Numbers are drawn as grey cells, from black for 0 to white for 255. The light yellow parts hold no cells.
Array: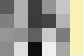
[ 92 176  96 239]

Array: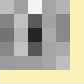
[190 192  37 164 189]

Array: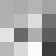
[175 188 174  60]

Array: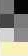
[121 123]

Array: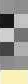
[148 193]

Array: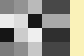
[130 221 239  69]

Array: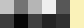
[196   7]
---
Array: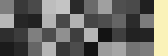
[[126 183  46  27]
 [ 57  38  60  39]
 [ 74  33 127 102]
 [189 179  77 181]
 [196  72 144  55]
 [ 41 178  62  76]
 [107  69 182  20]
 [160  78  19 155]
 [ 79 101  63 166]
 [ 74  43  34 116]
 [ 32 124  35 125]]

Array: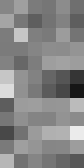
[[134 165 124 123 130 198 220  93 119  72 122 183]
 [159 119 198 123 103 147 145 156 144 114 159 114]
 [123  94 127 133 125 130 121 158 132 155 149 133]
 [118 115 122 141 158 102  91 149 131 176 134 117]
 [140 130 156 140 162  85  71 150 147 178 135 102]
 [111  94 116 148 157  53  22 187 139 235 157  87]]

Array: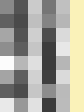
[[137  96 166 142 252 164  95 233]
 [ 84  74  83  94 183  95  76 152]
 [203 191 207 197 223 209 198 225]
 [118 132  77  61  60  62 141  59]
 [192 182 218 231 182 218 186 187]]

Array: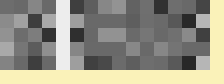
[[109 139 146 169 131]
 [105 161 109 118 105]
 [134  62 125  92  62]
 [105 169  49 143 105]
 [237 237 237 237 237]
 [ 63 158  47 134 158]
 [ 94 105 104 105  64]
 [135 105 146 105  73]
 [147 105 146 105 107]
 [ 98  94 106 136  94]
 [111 110 118 105 110]
 [ 49 106 105 135 107]
 [110  88 112 116  89]
 [105  41 138 105  40]
 [ 69 182  64 105 182]]

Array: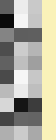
[[ 96  10 132  77  97  74 186 215  67 175]
 [236 245  94 204 191 246 234  21 102 203]
 [201 197  95 181 159 199 190  60 100 169]]

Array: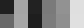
[[ 32 105]
 [165 167]
 [ 34  30]
 [122 124]
 [146 143]
 [223 224]]

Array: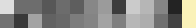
[[222 114]
 [109  57]
 [109 163]
 [ 87  98]
 [108 104]
 [ 94 124]
 [135 132]
 [155 163]
 [ 60 127]
 [203 183]
 [182 173]
 [133 112]
 [ 35  66]]
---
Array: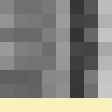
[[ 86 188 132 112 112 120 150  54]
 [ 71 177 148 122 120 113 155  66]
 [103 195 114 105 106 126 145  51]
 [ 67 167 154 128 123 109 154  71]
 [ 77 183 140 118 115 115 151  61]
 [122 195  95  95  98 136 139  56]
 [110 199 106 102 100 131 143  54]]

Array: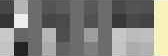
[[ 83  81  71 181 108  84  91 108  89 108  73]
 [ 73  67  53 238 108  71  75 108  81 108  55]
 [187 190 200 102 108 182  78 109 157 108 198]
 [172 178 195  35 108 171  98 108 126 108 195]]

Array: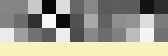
[[ 19  45 134 132 201   8 221 102 135  90  92  91]
 [221 124 130 109  48 248  10  81 169  97 143 147]
 [244 114 235 159 114  90 237  75 135 108 129 188]]

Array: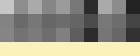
[[140  35 198 142 170 134 155 120  43 170]
 [109  69 131 106 119 103 108 101  76 120]
 [103  50 133 115 123 110 128  94  44 118]]

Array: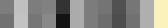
[[118 175 125 192 125 129  51 171 124 116  81]
 [113 175 113 195 118 137  19 171 124 109  77]]

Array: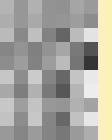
[[165 154 180 151 177 147 145]
 [157 140 173 151 169 147 149]
 [187 227 186 137 191 130 101]
 [121  83 134 147 128 147 166]
 [117  53 141 157 130 157 187]
 [196 233 198 141 203 133 103]
 [181 237 168 126 177 121  87]
 [177 162 199 158 195 152 149]
 [193 230 194 140 199 133 103]
 [154 173 153 134 155 132 120]]

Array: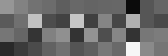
[[ 86 101 150 130 114 108  94 104 100 102 103  11]
 [ 86  73  90 112 194  77  66 198  64 133  70 176]
 [119 124 118 102  52 129 144  51 147  78 134  51]
 [138 117  41  59  75  98 113  84  95 120 105 246]]
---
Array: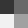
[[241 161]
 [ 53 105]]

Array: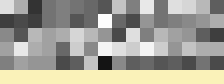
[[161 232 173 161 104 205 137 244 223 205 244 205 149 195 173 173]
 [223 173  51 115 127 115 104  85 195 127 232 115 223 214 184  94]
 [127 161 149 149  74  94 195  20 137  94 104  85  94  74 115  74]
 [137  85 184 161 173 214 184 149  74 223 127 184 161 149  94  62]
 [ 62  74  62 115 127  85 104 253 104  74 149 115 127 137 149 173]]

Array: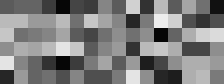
[[186 186 154 154 186 112 198 165 133  38 122 237 209  79  50  79]
 [142 174 165 186 228 198  91 133 154  50 186 198 174  69  69 142]
 [ 38 154 100 112  79 133  79  79 122 228 142  38  29 174 186 122]
 [228 133 100  50   6  60 122 165  91 154  29  69 142 174 174 154]
 [198 112 122 133 165  91  69 112 142 112 142   6 100 174 209 219]
 [ 91 100 100  60   6  69  60 133  91 209  50 186  91 165 112  17]]

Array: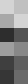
[[168 212]
 [212 192]
 [158 136]
 [ 54 107]
 [ 63  95]
 [ 45  84]]

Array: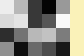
[[217 227  56  86 249]
 [237 184  56   3 153]
 [ 45 115 184 194 124]
 [144  14 106  77  24]]

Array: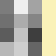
[[124 239 163]
 [183 206 101]
 [ 92 195  62]
 [112 172 133]]

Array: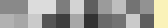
[[178 167 202  85  62 167  50 106 115 202  94]
 [137 137 220 220 125 211  94 155 190 115 146]]

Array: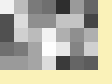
[[ 80 220 143 143 196 196  69]
 [ 80 208 187 242 175 143 175]
 [242 187 122 111  46 154 101]
 [154 154 165 220  58 101  92]
 [111 122 165 254 231 132 208]]
